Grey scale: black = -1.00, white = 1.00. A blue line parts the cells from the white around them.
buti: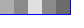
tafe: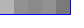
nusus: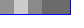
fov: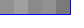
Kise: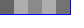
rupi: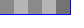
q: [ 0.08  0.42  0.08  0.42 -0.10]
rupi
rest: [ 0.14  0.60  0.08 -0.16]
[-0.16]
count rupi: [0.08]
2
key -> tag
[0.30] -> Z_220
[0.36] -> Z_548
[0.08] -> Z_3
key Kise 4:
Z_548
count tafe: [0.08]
1
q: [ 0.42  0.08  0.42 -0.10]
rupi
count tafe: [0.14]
2

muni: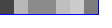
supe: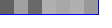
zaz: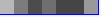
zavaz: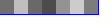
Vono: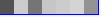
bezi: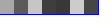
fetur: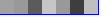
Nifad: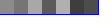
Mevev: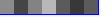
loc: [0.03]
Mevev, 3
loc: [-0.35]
Vono, 1
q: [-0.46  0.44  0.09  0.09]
muni
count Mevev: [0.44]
1
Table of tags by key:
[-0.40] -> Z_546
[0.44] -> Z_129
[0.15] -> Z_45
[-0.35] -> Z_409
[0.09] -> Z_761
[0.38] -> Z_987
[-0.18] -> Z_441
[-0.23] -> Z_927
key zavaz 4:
Z_546

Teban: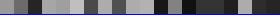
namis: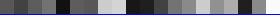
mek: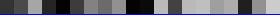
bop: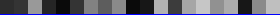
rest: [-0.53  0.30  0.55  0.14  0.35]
[-0.82  0.08  0.50]
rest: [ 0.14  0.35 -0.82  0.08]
[0.50]
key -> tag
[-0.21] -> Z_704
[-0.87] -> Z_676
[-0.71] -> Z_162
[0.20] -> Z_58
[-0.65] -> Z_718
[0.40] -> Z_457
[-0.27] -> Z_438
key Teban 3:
Z_162
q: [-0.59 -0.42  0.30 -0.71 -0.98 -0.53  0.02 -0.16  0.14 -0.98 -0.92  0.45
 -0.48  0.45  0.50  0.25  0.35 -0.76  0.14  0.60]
mek
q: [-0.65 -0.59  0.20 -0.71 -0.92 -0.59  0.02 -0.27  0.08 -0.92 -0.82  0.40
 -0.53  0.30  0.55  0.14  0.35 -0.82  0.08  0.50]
bop
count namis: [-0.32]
2
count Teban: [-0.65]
1

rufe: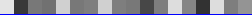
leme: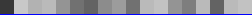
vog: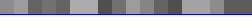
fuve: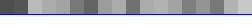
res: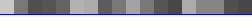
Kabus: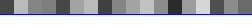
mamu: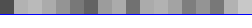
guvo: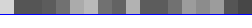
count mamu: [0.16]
2
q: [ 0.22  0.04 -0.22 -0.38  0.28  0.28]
vog
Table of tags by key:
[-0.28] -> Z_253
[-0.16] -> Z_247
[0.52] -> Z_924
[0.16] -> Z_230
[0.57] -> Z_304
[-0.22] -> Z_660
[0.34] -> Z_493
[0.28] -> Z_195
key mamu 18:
Z_304
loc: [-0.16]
Kabus, 18

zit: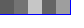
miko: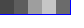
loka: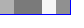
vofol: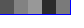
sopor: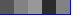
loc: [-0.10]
zit, 2
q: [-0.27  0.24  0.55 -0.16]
miko
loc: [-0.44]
miko, 1
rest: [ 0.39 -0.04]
[-0.04  0.93  0.13]
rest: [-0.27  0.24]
[ 0.55 -0.16]
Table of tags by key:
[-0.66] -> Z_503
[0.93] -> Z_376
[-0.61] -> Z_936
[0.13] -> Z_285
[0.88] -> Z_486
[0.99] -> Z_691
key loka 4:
Z_376
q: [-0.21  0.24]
zit

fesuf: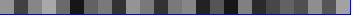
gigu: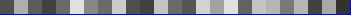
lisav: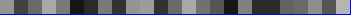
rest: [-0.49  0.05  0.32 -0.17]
[-0.83 -0.23 -0.05 -0.61  0.16 -0.05 -0.61 -0.05  0.05 -0.73 -0.33 -0.83
  0.00 -0.67 -0.44 -0.23 -0.38  0.11 -0.33  0.27]
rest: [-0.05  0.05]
[-0.73 -0.33 -0.83  0.00 -0.67 -0.44 -0.23 -0.38  0.11 -0.33  0.27]
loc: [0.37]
gigu, 2
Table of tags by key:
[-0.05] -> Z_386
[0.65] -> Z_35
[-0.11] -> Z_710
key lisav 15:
Z_710
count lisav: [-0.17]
3
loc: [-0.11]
lisav, 15

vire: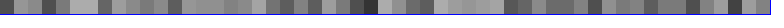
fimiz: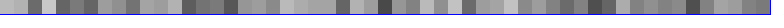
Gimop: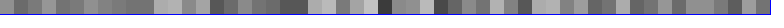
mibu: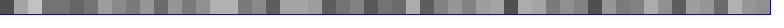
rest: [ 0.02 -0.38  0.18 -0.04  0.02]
[ 0.35  0.13 -0.27  0.23  0.18 -0.16  0.40  0.18  0.13]
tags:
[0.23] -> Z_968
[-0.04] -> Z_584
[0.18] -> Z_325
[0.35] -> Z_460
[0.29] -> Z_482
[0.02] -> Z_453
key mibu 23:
Z_968
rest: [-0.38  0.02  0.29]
[ 0.23  0.02 -0.04]
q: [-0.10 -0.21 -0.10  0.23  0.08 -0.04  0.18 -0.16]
mibu
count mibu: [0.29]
5
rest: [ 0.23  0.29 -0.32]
[-0.21  0.08 -0.16 -0.16  0.02 -0.38  0.13 -0.04  0.02 -0.27 -0.04 -0.04
 -0.38  0.02  0.23 -0.48  0.23  0.02]

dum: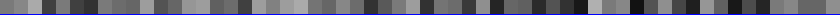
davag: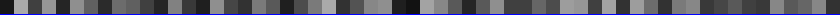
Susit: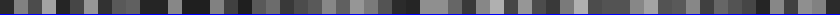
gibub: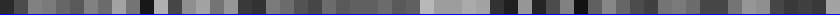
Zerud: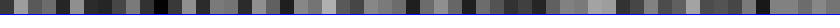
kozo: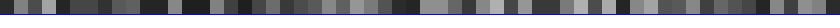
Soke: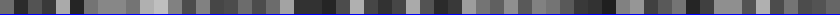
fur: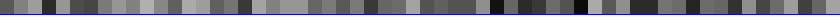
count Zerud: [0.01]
4
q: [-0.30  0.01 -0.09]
Soke
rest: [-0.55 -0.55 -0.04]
[ 0.38 -0.40  0.33 -0.71  0.06  0.28 -0.35 -0.30  0.06 -0.50 -0.20 -0.35
 -0.45 -0.71  0.06 -0.50  0.12  0.01 -0.66]
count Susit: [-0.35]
5
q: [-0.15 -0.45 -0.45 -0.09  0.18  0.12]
gibub

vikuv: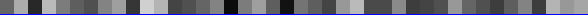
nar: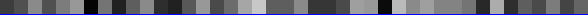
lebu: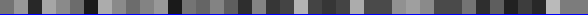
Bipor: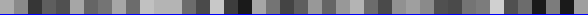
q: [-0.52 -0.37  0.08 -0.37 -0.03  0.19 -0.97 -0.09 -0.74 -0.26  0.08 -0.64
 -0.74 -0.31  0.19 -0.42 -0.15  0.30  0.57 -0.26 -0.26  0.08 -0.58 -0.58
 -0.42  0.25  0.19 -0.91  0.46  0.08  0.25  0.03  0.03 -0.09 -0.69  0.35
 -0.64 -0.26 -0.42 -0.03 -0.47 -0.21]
nar
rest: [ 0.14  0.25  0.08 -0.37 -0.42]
[-0.09 -0.03  0.63 -0.37 -0.15 -0.80 -0.03 -0.80  0.25]
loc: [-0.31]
nar, 14
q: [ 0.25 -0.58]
vikuv
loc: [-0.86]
vikuv, 21
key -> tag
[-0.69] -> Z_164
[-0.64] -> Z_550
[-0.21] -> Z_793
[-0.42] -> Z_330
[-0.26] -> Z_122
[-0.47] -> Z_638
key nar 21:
Z_122
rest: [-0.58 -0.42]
[ 0.25  0.19 -0.91  0.46  0.08  0.25  0.03  0.03 -0.09 -0.69  0.35 -0.64
 -0.26 -0.42 -0.03 -0.47 -0.21]

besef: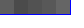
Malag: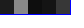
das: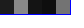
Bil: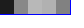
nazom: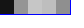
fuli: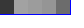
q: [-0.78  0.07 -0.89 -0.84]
Malag
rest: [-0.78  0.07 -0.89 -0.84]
[-0.57]

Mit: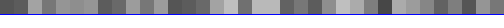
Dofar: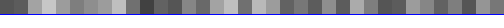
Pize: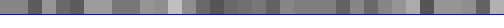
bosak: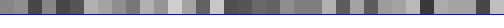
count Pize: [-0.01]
3
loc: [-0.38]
bosak, 17
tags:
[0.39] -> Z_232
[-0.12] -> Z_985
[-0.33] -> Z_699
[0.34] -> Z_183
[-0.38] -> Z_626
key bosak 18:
Z_699
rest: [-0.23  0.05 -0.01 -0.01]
[-0.01 -0.23  0.05 -0.18  0.05  0.17  0.34 -0.33  0.17  0.17  0.11 -0.23
  0.39]
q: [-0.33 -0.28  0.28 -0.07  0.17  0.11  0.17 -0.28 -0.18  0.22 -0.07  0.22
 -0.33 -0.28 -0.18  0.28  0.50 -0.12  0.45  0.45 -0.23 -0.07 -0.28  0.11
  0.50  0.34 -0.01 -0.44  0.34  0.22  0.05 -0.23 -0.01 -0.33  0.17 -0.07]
Mit
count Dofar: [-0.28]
4
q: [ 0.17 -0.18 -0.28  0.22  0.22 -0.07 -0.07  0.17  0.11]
Pize

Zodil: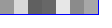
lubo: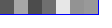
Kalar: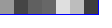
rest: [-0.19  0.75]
[ 0.48 -0.52]
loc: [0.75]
Kalar, 5
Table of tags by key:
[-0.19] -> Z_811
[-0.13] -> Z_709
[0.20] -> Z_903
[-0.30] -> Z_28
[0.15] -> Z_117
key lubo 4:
Z_709

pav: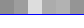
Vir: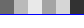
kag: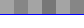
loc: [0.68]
Vir, 5
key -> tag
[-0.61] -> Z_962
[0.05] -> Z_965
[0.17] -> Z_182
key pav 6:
Z_182
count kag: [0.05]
2
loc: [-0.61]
Vir, 6
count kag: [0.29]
3

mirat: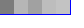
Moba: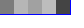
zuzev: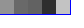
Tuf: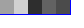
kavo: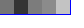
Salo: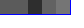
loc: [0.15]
zuzev, 1
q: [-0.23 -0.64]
zuzev
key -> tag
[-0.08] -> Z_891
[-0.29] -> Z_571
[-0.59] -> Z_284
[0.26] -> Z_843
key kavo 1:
Z_891

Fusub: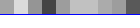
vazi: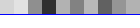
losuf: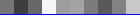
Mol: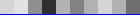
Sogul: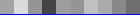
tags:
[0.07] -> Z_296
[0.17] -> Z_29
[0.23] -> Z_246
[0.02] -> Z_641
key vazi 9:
Z_29
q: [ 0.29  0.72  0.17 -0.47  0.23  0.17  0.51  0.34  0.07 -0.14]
Sogul
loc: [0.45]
vazi, 7

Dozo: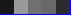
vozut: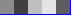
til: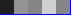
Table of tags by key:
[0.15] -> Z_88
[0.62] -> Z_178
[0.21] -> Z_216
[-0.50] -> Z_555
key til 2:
Z_88
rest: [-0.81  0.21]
[-0.12 -0.18 -0.66]
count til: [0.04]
2
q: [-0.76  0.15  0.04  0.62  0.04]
til
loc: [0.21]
Dozo, 2

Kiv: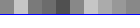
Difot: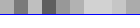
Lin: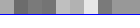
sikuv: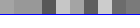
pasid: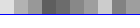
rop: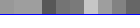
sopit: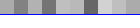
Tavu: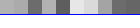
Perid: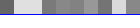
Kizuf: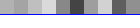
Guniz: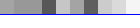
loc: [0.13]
Kizuf, 10
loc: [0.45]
sopit, 6

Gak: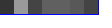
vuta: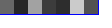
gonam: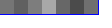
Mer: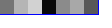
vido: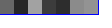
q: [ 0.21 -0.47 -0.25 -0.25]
Gak
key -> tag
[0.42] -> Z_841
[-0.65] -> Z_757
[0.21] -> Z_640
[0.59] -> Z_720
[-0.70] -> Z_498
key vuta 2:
Z_498
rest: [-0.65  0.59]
[-0.36]

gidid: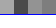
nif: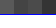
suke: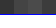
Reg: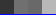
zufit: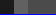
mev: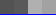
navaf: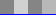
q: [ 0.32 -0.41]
gidid
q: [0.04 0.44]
navaf
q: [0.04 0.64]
navaf
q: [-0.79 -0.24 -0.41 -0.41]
zufit
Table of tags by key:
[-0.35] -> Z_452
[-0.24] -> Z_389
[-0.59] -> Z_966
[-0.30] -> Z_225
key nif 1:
Z_225
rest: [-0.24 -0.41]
[-0.41]
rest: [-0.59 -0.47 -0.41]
[-0.53]

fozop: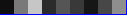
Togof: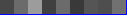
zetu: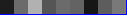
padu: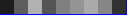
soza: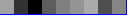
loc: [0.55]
fozop, 3
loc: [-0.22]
zetu, 6
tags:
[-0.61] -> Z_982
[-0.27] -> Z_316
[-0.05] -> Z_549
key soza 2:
Z_982
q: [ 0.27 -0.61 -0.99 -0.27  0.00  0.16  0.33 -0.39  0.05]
soza

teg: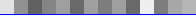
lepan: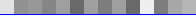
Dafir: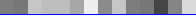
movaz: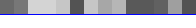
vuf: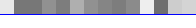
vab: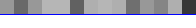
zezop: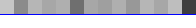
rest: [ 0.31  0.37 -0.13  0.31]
[ 0.25  0.37  0.19  0.43  0.31  0.49 -0.51]
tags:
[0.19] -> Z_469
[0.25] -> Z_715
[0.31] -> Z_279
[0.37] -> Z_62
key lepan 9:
Z_715
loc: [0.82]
vuf, 1
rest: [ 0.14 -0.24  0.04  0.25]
[-0.18  0.25 -0.02  0.25 -0.18  0.87 -0.02  0.31  0.43]
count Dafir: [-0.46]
1

